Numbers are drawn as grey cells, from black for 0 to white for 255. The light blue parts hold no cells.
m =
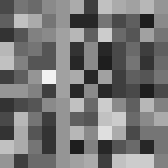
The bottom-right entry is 129
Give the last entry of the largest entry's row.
117
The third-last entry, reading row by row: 204
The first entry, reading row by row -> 73
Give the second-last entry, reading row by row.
204
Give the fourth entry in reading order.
138
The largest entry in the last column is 171
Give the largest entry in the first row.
193
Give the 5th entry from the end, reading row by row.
62
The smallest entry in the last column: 73
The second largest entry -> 223
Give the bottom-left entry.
149
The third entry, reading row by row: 106
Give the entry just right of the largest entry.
161
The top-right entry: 149
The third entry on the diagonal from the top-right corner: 85
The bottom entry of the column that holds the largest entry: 106

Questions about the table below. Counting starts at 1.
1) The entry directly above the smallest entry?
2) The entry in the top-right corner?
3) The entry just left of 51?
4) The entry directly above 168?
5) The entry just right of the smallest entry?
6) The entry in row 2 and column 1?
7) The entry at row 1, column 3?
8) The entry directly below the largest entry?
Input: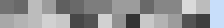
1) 156
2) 188
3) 145
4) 114
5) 200
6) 168
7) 188
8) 83

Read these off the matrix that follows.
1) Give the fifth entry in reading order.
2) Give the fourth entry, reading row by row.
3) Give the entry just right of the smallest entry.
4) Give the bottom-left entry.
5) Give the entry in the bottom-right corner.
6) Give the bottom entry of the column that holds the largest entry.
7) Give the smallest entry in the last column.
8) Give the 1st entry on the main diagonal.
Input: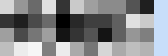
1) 52
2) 224
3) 40
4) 190
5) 179
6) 246
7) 31
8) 214

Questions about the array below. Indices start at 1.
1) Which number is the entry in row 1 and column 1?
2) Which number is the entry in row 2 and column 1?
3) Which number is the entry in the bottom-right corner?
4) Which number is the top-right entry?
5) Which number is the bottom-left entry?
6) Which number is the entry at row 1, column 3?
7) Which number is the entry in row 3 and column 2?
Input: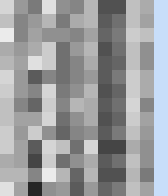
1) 213
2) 192
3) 162
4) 171
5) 224
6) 122
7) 133

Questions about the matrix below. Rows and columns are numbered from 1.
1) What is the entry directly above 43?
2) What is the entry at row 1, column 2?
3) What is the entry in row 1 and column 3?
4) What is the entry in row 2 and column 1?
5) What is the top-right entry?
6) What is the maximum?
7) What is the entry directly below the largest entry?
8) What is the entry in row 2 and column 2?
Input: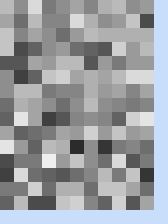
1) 154
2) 142
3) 218
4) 164
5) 154
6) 239
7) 98
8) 110
